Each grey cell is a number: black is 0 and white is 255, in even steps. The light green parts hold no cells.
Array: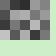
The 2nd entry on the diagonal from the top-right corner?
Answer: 120
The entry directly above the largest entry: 58
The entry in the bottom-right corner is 120
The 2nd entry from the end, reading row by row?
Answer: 58
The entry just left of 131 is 154
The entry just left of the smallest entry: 58

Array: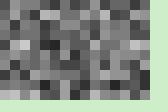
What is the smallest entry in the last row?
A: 50
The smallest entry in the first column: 60
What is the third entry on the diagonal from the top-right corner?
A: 126
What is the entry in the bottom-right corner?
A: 138
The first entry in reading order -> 80
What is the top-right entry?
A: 102
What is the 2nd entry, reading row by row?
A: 147
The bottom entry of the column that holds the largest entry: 138
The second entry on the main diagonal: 159
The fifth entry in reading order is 90
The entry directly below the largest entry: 126
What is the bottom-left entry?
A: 182
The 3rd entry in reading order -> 126
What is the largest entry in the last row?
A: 192
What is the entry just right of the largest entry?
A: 102
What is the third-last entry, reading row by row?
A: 159
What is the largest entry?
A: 202

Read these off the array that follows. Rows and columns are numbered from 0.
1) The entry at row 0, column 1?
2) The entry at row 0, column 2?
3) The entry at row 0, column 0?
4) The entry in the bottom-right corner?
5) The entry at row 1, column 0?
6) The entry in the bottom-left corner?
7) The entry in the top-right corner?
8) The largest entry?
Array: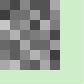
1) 71
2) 135
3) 104
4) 94
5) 62
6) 168
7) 168
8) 198

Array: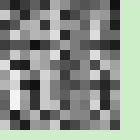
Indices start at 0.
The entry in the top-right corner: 17
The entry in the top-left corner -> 83
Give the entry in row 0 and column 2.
60
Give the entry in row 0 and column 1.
29
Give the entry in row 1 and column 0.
201
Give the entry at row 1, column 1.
114
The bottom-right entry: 60
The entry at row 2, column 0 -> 49
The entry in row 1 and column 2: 38
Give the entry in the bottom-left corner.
201
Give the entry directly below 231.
211

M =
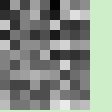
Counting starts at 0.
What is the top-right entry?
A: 141
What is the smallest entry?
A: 3
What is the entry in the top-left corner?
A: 25
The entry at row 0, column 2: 68
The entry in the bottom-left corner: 188
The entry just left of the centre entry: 90
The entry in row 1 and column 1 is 59
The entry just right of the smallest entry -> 178
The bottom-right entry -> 188
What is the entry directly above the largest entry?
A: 118
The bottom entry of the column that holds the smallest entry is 211
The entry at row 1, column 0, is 48
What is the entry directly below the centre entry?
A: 99
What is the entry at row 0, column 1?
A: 159
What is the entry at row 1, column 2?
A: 129
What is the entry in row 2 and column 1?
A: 48
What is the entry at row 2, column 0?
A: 199
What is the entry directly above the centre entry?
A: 118
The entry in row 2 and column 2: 129
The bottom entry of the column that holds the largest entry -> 234

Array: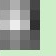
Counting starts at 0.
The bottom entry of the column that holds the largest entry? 133
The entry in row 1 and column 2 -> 154
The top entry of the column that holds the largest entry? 175
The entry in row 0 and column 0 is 144
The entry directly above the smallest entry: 59
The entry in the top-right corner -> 70
